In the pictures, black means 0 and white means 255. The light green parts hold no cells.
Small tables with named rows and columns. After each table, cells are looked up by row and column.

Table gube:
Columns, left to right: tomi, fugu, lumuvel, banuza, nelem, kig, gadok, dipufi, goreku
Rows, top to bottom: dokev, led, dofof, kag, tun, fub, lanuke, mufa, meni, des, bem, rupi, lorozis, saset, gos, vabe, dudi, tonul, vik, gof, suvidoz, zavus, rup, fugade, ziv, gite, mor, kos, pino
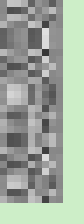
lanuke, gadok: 218
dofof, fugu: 187
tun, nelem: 88
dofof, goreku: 137
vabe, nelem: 183
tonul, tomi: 177

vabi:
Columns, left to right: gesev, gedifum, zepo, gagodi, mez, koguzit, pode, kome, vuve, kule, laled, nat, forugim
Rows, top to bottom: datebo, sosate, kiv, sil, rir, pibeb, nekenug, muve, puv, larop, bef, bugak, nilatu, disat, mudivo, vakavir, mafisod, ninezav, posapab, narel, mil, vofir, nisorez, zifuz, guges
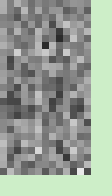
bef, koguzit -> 143
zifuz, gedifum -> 108
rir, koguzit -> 181
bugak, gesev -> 163
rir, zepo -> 178
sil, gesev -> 135
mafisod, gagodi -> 100
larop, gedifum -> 77
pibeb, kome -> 123
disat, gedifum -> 74
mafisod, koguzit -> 153
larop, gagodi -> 95
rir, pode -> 144

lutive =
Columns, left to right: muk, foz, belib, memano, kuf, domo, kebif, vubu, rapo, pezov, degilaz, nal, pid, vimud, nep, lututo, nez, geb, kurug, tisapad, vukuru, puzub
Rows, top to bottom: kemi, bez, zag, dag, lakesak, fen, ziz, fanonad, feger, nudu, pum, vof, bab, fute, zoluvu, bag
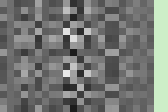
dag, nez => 80
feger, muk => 85
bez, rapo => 113
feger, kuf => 107
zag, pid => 121
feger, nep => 122
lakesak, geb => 98
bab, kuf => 102
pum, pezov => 232

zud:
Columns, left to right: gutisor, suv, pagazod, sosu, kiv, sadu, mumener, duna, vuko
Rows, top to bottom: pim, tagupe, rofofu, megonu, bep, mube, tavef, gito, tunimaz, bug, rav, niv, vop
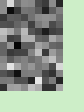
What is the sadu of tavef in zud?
162
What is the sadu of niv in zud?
230
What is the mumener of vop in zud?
49
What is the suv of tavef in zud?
147
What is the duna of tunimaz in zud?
191
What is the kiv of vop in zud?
191
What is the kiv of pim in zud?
137
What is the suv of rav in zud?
65
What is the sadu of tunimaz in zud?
122
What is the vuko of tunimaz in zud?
132
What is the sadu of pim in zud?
75
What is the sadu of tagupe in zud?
90
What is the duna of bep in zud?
63

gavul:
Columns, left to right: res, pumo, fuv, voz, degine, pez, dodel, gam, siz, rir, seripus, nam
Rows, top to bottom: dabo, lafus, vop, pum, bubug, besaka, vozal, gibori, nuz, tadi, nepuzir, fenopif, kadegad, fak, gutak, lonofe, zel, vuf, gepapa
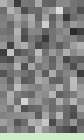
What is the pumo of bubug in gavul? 110
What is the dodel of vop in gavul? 162
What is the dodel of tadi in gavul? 134
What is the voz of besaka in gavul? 75
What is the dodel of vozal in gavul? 91
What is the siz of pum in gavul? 153
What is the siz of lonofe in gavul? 123
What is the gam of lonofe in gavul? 108
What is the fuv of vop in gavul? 167
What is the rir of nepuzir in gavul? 132
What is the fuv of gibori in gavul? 82
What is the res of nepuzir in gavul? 85
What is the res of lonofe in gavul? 143
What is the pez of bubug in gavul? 133

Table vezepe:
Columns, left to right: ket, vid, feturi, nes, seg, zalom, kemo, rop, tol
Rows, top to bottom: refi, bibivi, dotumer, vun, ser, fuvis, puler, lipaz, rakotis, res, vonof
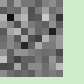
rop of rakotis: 149
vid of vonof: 110
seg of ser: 144
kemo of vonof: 114
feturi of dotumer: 160
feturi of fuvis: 88
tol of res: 186
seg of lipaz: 127
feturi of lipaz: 147
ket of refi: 155
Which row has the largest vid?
ser

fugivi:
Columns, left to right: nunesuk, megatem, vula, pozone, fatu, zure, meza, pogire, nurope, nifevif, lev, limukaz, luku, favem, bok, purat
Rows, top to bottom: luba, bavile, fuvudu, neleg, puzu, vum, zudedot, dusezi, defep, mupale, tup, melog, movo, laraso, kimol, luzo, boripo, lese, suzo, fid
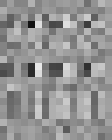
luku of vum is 132
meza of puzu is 156
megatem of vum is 173
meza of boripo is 107
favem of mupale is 189
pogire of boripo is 175
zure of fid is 147
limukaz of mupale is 121
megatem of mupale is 90
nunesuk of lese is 178
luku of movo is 134
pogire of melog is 129
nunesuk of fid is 129
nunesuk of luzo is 153
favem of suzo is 155
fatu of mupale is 44
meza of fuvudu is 93
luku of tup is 73
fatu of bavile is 130

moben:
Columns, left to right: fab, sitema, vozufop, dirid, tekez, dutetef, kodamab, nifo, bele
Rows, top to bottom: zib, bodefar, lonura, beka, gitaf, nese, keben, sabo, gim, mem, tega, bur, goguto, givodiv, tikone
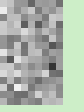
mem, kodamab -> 133
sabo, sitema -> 174
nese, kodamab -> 116
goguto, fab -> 206
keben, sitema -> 126
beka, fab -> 203
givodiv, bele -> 141
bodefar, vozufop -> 144
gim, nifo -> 127
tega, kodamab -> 211
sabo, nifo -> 160
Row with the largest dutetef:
givodiv

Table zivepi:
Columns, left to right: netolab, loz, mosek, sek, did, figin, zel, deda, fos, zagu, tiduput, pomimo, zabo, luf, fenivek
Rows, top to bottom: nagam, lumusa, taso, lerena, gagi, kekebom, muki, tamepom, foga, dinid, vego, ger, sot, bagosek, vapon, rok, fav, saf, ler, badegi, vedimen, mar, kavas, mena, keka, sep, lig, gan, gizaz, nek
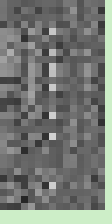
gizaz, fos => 101
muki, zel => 85
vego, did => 152
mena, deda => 94
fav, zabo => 138
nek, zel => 95
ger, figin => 86
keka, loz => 94
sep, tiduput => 96
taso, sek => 87
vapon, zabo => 118
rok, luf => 132
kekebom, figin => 101
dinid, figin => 128
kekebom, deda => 96
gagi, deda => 198
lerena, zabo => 94
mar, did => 92

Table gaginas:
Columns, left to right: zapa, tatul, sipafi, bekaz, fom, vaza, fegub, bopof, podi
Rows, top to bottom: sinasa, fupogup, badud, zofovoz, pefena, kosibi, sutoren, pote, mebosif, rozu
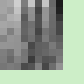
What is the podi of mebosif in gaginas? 123
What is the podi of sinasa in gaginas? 27
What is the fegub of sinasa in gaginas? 197
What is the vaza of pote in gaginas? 96
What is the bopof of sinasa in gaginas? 104
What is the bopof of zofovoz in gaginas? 106
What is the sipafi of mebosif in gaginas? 129
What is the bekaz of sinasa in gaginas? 125
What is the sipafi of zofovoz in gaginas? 166
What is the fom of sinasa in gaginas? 199
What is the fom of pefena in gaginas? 117
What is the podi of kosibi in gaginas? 92
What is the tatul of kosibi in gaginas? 150
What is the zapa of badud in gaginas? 153
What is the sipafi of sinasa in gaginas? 207
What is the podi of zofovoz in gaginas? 71
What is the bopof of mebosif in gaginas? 88
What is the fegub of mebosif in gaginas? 83
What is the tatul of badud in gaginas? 175

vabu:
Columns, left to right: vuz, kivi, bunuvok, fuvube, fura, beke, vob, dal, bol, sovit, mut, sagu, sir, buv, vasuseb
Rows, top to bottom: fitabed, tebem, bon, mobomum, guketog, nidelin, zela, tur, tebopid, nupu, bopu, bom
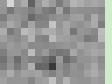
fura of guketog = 176
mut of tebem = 147
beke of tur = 138
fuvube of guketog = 187
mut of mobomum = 151
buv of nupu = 168
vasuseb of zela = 152
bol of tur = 117
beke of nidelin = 135
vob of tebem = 125
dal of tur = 128
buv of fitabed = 167
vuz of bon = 125
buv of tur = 167
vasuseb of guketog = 188
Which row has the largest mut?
fitabed

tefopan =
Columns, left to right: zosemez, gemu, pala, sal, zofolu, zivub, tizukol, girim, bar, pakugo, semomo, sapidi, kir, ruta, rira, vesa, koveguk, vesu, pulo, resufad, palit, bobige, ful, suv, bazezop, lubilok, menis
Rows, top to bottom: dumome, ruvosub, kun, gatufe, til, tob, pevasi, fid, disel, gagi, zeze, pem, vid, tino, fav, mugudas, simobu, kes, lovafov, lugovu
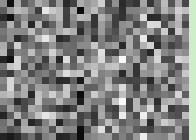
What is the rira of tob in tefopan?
129
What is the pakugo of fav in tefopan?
129
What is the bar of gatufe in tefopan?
165
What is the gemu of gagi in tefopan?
196
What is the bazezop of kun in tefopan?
69
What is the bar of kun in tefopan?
185
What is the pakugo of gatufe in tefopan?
65
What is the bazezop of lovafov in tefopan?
100
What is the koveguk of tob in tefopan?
91
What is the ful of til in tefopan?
102
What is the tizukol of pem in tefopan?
61
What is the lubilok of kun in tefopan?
188
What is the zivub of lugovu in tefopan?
61
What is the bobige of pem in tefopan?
41
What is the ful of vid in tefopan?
99
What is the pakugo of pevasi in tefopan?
110
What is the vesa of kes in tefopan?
189
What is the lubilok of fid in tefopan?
154
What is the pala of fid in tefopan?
133
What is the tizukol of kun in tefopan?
126

